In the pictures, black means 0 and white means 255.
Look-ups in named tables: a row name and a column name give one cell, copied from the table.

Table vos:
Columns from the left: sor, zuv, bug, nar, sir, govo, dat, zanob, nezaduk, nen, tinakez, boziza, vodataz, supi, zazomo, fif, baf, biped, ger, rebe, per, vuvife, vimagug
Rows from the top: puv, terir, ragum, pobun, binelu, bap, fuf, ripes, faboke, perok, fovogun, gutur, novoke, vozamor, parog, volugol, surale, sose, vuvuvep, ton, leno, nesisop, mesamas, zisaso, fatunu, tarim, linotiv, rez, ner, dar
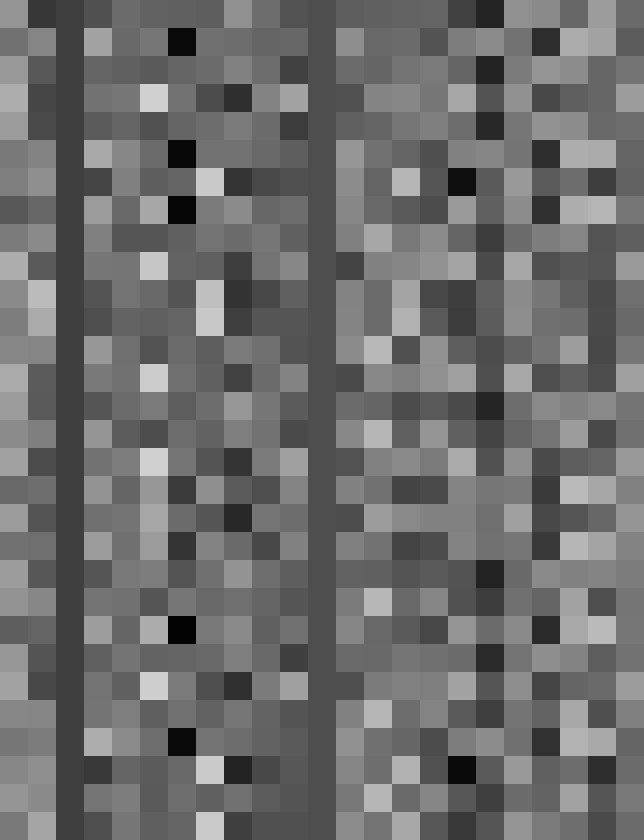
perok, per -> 88
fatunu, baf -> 163
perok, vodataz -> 68
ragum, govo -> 90
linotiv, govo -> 110
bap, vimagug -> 100
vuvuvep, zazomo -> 137
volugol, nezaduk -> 126
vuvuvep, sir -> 116
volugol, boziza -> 78
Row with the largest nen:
pobun

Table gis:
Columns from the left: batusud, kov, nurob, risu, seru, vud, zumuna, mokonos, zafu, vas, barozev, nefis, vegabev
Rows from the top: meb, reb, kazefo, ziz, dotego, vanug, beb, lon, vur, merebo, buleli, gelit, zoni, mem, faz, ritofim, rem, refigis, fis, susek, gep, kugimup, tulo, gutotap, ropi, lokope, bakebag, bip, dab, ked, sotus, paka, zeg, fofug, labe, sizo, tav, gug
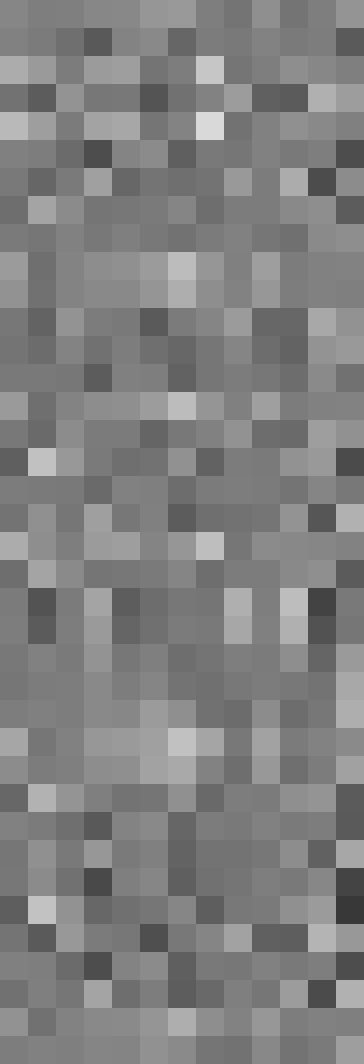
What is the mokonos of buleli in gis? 142
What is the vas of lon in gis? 124
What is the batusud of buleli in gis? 146
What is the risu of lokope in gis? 137
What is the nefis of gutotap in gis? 101
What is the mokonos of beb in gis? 115
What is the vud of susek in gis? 132
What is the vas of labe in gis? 129
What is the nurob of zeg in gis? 146
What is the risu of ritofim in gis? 123
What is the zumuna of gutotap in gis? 110
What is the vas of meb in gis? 143
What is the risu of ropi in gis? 137
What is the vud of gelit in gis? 90
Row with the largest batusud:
dotego

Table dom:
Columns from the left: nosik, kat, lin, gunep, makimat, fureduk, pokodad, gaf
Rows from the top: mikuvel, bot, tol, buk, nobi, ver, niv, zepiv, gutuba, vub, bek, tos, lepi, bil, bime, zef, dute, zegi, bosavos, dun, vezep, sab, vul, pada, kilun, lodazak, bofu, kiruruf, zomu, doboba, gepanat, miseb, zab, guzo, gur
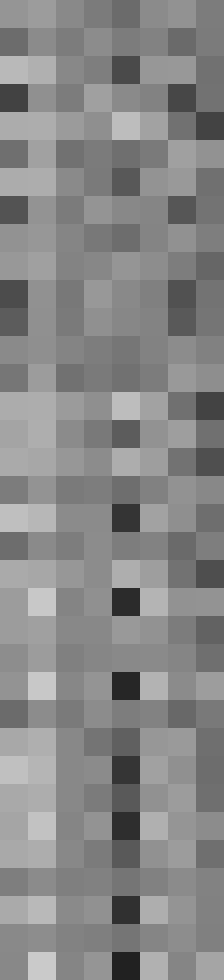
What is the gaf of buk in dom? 114
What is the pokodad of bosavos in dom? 143
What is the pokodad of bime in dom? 112
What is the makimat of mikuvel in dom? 107
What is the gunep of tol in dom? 126
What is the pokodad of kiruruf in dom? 144
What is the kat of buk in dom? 144
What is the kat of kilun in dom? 200
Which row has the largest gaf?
gur

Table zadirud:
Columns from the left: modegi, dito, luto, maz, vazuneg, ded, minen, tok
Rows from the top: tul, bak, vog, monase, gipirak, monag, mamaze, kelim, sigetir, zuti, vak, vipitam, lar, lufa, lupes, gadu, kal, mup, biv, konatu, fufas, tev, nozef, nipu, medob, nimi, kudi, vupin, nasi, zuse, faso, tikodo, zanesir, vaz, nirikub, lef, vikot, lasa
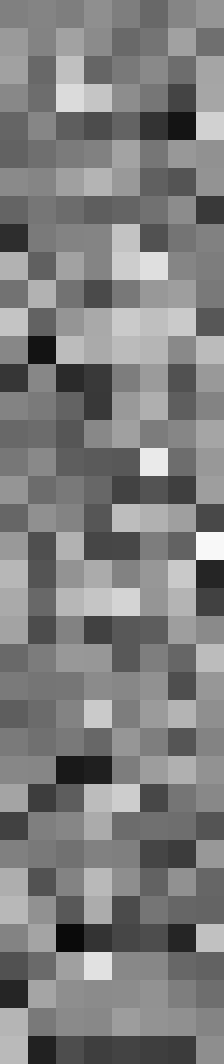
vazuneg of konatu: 71
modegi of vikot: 181
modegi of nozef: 163
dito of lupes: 122
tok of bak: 111
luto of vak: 114
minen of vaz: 37
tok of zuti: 125
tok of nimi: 143

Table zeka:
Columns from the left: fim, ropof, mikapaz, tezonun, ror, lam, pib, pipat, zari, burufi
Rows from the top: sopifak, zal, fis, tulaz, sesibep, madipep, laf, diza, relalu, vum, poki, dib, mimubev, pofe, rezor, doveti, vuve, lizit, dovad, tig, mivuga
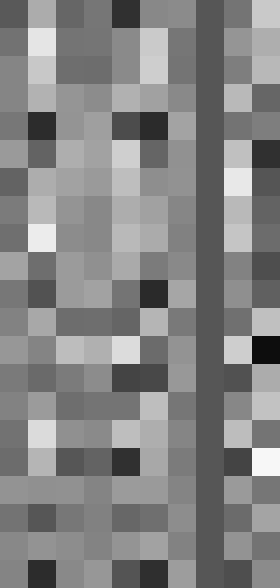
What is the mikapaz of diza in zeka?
148
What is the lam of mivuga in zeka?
47
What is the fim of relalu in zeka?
111
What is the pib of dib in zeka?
121
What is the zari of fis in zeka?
126
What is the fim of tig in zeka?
136
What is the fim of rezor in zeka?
130
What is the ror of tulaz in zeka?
177
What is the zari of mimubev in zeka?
206
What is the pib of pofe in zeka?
152
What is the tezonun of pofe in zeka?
140
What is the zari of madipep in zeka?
192
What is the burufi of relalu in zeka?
108
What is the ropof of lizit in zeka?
144
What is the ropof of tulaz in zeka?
178
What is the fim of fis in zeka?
133
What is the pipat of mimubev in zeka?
86
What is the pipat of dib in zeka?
86
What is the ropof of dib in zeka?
168
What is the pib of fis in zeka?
116

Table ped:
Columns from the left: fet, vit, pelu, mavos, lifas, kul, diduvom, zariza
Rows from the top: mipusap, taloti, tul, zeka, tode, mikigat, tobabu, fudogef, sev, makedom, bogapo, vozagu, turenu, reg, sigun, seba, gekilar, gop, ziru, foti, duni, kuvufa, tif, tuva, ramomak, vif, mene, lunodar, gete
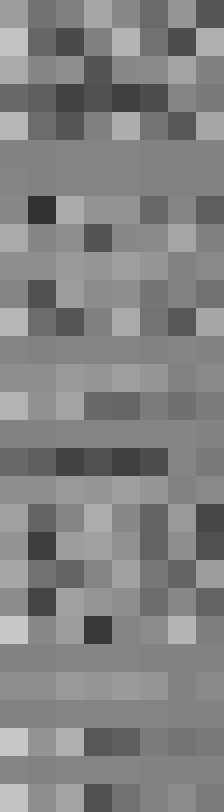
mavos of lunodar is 132
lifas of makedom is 158
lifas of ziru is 136
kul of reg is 150
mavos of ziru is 173
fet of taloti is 194
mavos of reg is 149
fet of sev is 170
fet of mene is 200
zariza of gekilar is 121
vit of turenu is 130
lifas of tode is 174
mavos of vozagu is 129
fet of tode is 182

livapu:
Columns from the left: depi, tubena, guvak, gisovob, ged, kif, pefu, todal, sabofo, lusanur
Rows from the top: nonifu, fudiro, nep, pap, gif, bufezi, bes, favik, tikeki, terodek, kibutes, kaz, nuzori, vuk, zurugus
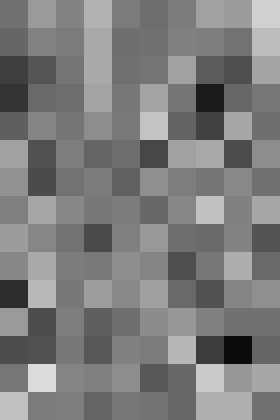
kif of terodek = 133
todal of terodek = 119
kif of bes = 143
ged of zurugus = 118
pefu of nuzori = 183
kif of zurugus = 114
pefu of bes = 125
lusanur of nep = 165
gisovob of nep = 169
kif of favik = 104
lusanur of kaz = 113
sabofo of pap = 103
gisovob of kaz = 95
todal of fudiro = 126
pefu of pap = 117
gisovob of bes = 123

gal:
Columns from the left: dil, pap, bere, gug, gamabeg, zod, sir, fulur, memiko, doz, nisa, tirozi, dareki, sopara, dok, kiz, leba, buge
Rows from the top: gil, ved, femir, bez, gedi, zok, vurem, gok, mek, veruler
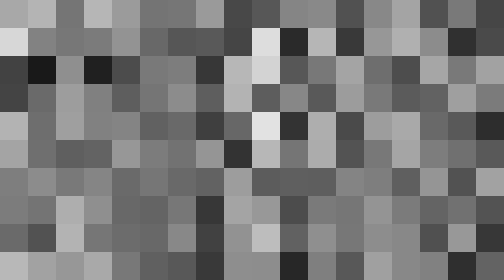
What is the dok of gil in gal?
164
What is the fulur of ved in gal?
89
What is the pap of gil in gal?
180
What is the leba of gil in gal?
121
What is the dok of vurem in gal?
95
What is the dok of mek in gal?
136
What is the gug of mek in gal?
118
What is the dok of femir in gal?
77
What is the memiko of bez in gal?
179
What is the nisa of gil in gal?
133
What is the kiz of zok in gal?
125
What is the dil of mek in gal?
106
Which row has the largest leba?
bez

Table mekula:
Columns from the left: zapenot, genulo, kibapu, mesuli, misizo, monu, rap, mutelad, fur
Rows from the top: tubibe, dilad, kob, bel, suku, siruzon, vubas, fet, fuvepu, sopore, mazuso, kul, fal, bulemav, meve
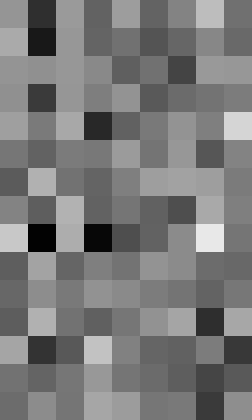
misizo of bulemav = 117
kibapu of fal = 88
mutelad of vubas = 158
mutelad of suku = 127
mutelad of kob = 153
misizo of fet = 117
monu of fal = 101
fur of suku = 213
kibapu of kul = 114
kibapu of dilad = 151
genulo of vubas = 177
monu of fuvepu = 98
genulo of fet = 94
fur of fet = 127
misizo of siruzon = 155
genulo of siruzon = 98
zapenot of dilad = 170

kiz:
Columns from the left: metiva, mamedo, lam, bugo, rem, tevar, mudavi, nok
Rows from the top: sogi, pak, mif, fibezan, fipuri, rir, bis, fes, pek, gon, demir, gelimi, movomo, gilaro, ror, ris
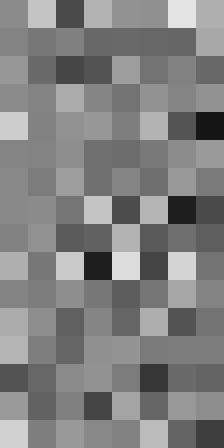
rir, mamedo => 131
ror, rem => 164
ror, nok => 141
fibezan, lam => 172
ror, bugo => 68
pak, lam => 128
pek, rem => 178
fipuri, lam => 145
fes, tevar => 181
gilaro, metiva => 83
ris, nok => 62
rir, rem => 109

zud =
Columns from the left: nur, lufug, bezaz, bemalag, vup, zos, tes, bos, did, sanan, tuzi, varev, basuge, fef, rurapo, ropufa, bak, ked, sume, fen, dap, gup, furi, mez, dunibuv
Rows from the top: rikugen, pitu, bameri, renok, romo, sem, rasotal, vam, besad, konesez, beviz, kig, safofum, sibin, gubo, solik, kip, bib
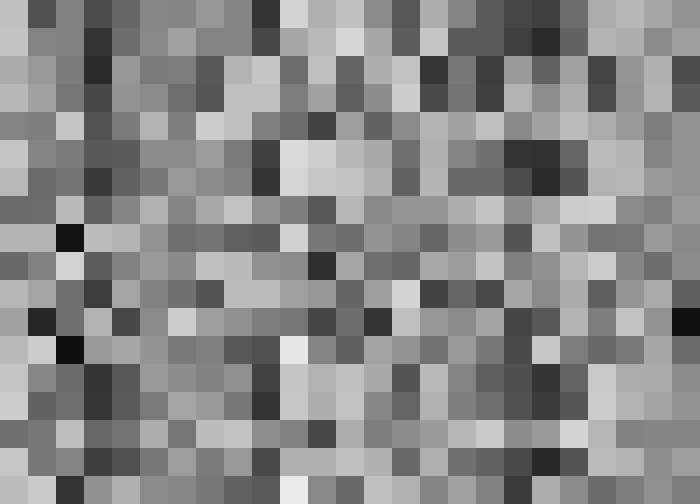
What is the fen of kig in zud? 88
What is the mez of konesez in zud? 109
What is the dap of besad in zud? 148
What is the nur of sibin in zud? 196
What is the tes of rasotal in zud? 152
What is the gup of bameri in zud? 69
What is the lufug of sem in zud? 132
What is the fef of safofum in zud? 163
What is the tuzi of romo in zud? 108
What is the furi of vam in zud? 138
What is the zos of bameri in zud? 122
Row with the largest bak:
solik

